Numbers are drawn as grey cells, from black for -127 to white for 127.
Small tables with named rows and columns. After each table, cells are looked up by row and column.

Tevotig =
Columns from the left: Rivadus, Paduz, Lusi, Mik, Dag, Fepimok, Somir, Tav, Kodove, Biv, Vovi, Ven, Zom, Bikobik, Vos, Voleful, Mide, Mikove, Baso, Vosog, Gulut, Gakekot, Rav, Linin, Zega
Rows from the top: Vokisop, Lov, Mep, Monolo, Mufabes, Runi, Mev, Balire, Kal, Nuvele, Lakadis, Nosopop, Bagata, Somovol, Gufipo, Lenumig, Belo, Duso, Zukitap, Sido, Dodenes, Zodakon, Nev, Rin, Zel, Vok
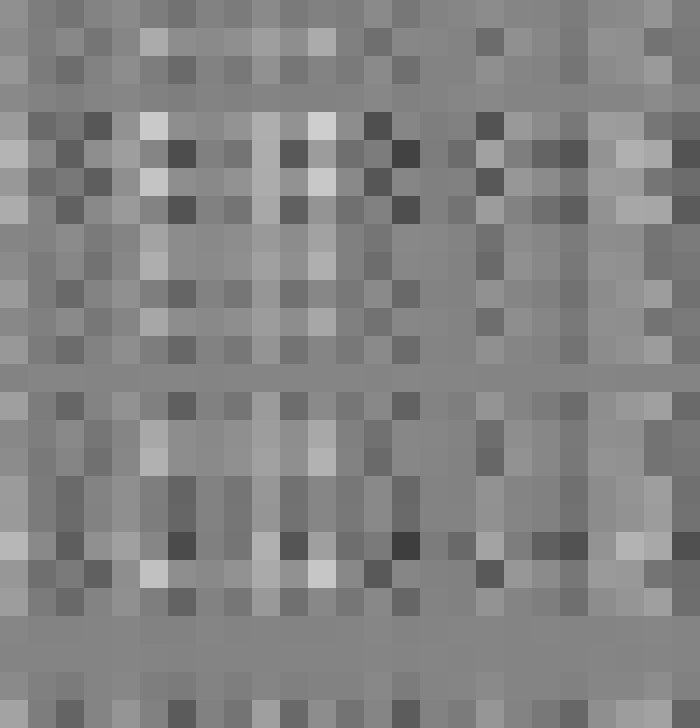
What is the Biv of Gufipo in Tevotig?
27
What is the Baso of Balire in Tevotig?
2
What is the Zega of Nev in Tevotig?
4
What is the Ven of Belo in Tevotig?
50
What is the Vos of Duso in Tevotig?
-23
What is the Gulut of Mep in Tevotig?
-10
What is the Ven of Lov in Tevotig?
43
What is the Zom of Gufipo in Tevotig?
-9
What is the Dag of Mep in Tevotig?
13

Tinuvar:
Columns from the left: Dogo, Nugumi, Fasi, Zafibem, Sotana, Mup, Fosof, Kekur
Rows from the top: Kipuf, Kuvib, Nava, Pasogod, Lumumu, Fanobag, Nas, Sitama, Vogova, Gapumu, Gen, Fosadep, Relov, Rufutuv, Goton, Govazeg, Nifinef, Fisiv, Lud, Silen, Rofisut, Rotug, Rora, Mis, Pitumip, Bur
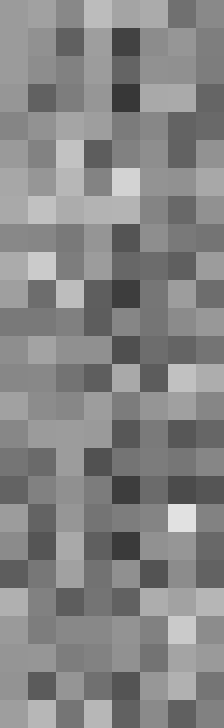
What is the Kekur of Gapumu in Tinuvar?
28
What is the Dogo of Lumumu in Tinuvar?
5
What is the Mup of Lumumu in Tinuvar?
7
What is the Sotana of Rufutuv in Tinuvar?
41
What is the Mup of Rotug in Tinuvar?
45
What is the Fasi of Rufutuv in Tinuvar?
-12
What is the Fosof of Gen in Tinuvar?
29
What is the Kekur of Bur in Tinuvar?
1
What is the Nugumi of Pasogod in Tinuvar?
-30
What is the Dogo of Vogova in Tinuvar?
8
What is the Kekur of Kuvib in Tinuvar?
-1
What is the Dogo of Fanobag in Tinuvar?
26
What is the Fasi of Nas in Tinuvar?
55
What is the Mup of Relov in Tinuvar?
-18
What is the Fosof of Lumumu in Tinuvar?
-28
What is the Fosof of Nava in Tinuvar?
16
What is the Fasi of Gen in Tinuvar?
61
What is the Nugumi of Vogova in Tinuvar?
6
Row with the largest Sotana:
Nas

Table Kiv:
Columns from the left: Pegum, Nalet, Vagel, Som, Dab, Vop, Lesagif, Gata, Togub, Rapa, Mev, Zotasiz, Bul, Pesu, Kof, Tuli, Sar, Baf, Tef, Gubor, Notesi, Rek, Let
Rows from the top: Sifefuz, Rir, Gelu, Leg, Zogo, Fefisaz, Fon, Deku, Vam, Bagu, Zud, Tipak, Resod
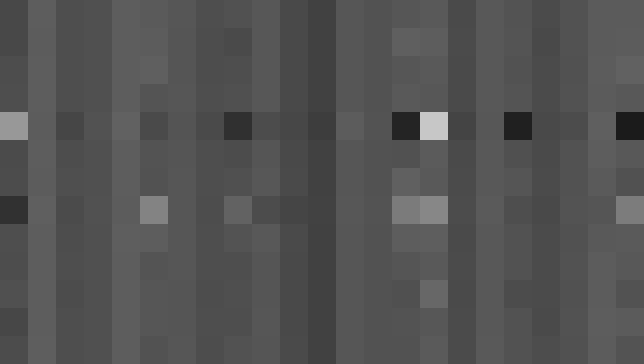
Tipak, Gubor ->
-53
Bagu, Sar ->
-52
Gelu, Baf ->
-39
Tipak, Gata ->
-49
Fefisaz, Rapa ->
-42
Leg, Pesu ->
-45
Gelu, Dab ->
-34
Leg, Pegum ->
-49
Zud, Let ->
-45
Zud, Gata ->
-50
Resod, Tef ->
-45
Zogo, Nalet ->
-35
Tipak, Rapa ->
-41
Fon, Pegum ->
-51
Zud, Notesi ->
-46
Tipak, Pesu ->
-45
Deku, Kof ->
-4
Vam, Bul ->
-41
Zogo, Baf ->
-40
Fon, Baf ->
-39

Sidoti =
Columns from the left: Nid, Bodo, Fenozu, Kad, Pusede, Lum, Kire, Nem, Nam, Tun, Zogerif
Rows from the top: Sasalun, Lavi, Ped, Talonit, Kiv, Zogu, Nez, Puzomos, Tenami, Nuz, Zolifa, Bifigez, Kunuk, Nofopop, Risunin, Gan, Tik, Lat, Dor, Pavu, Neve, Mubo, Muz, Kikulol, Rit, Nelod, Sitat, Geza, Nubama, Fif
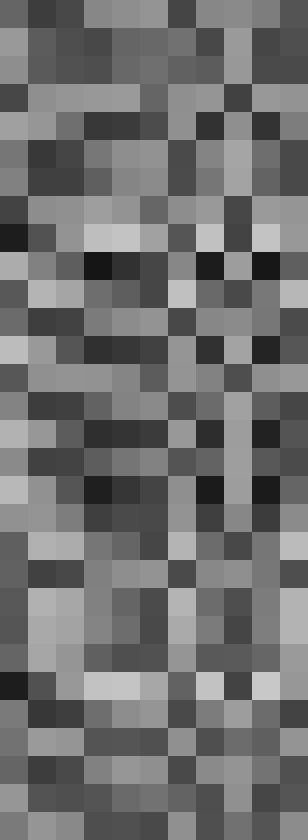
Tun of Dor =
-67
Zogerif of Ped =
-53
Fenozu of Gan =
-35
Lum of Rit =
39
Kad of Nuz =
-106
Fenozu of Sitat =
21
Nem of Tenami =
65
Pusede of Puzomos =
19
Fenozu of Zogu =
-58
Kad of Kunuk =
-79
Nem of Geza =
10

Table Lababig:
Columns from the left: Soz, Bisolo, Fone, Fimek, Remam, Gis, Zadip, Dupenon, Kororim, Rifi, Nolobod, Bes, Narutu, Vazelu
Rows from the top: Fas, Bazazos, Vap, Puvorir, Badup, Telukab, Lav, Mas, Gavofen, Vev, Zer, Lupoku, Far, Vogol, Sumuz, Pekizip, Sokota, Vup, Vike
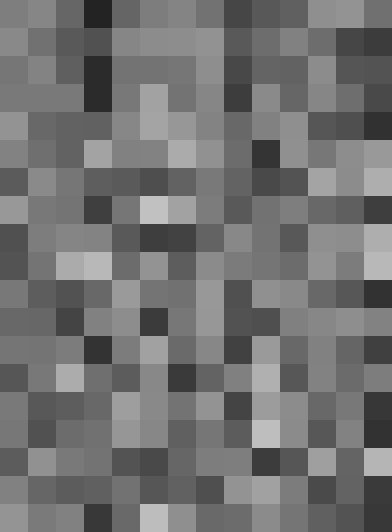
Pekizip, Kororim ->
-35
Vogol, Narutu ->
-20
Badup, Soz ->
19
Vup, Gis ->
-41
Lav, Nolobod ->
-44
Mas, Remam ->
-9
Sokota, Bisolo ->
17
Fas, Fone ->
-25
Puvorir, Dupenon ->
6
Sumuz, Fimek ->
-23
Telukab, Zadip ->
43
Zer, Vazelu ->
-77
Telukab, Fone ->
-29
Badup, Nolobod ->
15
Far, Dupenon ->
7
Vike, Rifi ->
11
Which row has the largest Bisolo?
Sokota

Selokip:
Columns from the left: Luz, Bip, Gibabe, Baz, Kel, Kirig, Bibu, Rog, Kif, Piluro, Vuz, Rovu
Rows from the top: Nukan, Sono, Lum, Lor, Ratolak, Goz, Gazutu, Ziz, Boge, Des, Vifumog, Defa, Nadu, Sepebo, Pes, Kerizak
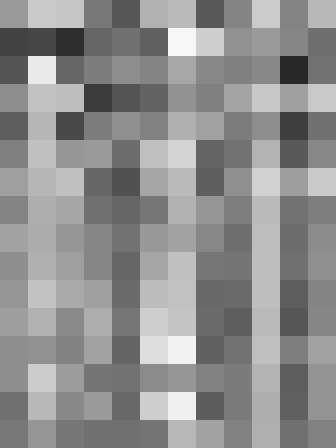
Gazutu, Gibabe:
64
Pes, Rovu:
19
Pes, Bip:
56
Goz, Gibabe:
22
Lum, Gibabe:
-25
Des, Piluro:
62
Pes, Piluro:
46
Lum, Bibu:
39
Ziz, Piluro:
58
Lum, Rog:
8
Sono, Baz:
-25
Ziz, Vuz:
-12
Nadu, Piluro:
63
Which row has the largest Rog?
Sono

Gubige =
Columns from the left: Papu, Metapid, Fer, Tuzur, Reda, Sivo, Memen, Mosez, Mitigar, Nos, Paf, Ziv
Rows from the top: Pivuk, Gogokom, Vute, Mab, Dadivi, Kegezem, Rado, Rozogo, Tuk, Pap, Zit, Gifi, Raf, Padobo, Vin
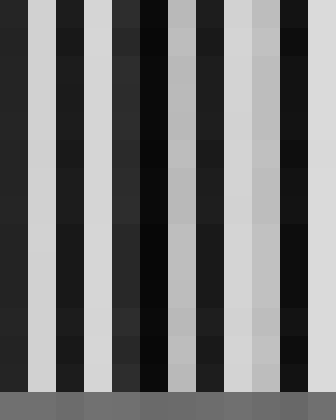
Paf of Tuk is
-114
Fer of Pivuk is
-99
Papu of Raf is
-92
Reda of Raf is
-87
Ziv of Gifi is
90
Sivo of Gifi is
-117
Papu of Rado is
-91

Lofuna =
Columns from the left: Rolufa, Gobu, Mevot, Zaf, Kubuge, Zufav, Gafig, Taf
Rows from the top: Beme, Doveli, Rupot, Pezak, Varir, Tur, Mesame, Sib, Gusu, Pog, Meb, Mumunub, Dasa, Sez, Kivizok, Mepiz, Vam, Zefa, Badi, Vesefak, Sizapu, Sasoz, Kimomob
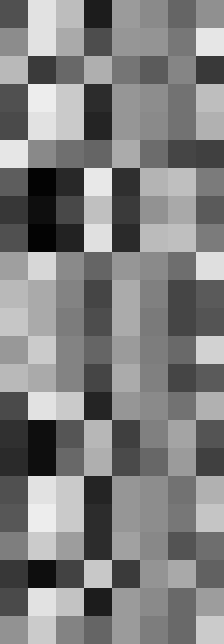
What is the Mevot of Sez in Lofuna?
3
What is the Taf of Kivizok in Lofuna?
49
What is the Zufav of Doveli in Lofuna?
20
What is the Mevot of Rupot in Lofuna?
-23
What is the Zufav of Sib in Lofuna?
18
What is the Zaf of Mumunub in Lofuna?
-50
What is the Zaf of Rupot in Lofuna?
47
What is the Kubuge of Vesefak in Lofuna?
33
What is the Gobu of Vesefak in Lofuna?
75
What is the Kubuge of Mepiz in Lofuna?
-64
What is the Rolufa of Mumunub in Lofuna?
70
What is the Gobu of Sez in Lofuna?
42
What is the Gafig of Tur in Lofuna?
-58
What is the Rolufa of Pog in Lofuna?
31
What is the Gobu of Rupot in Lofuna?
-69
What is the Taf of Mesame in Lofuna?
-4
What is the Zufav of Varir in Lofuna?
10
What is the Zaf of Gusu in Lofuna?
96
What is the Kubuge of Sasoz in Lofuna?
27
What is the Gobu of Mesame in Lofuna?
-124
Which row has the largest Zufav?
Gusu

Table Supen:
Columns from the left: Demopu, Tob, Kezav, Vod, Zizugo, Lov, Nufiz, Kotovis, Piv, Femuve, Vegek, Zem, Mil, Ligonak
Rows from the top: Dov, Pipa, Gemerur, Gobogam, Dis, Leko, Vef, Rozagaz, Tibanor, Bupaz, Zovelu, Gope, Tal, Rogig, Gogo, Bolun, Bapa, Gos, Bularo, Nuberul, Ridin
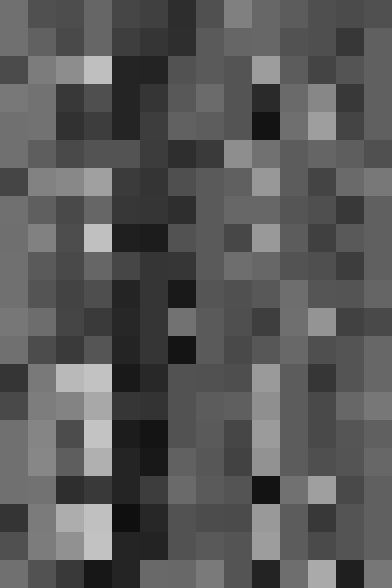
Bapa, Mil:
-43
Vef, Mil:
-21
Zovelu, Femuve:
-39
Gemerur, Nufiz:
-45
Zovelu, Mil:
-43
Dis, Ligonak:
-31
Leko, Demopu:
-15
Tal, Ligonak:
-24
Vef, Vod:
32
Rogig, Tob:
-6

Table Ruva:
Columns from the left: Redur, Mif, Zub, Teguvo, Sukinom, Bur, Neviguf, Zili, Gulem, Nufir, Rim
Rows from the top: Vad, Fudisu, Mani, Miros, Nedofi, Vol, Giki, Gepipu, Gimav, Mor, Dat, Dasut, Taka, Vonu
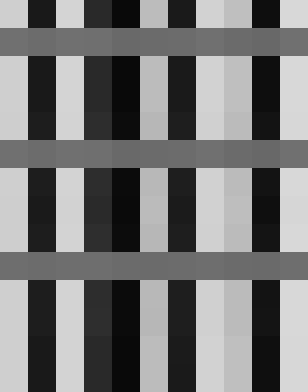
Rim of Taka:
87
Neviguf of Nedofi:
-97
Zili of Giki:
81
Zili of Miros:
82
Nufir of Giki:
-108
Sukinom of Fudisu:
-22
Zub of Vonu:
83
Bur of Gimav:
55
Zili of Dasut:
80
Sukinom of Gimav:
-115
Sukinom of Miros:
-118
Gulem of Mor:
-20
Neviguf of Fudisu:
-19
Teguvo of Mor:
-17
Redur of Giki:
79
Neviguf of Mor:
-19
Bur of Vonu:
60

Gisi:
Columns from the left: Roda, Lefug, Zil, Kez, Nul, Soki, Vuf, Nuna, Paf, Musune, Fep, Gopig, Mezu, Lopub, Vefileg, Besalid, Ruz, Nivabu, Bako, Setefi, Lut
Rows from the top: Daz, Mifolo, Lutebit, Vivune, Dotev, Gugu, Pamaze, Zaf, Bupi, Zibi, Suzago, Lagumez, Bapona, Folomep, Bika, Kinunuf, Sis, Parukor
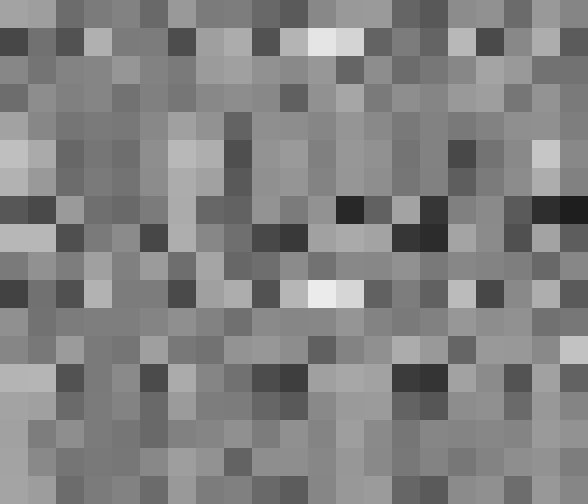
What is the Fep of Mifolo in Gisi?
52
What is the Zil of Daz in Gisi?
-19
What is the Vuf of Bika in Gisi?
27
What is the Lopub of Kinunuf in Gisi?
10
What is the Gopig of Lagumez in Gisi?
7
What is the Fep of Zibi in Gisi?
11
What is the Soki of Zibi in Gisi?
27
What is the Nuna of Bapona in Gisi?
-13
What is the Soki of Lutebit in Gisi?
2
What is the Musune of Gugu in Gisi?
19
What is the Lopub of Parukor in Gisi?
27
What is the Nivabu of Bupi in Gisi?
11
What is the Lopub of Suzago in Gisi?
-30

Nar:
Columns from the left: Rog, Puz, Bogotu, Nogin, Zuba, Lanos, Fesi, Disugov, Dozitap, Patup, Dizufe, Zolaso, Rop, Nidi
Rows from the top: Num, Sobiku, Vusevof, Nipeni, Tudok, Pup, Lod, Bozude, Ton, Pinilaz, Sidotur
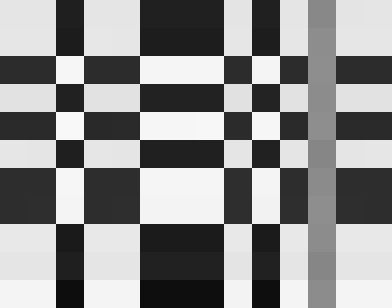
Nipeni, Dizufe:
98
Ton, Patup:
-100
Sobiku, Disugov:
-98
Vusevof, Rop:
-83
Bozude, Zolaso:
14
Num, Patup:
-95
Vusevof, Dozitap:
-83
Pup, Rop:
101
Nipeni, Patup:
-92
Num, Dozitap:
100
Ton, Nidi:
104
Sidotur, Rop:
116
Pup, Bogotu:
-96
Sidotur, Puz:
116
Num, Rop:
100
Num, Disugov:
-95
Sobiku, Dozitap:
102
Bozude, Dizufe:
-81
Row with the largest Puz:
Sidotur

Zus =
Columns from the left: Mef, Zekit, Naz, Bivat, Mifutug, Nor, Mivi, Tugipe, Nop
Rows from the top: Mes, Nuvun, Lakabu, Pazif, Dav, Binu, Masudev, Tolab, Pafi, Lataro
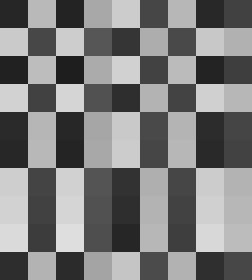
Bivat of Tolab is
-46
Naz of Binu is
-91
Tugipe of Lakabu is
-92
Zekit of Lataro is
51
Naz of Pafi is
94
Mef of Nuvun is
74

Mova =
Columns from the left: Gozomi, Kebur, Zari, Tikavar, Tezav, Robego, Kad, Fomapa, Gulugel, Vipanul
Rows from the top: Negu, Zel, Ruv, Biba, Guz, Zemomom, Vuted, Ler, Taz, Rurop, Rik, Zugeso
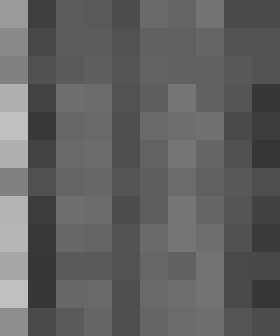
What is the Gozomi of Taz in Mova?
55
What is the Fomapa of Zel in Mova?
-25
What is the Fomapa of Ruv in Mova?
-30
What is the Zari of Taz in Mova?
-23
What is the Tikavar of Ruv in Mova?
-32
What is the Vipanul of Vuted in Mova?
-49
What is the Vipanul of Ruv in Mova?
-44
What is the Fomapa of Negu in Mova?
-12
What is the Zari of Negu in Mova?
-35
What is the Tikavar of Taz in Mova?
-27
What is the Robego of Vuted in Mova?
-33
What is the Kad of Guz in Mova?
-18
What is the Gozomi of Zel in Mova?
10
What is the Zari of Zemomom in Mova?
-22
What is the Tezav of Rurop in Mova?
-45
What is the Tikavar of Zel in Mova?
-35
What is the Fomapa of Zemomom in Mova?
-25
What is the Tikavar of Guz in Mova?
-22
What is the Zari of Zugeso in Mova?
-37

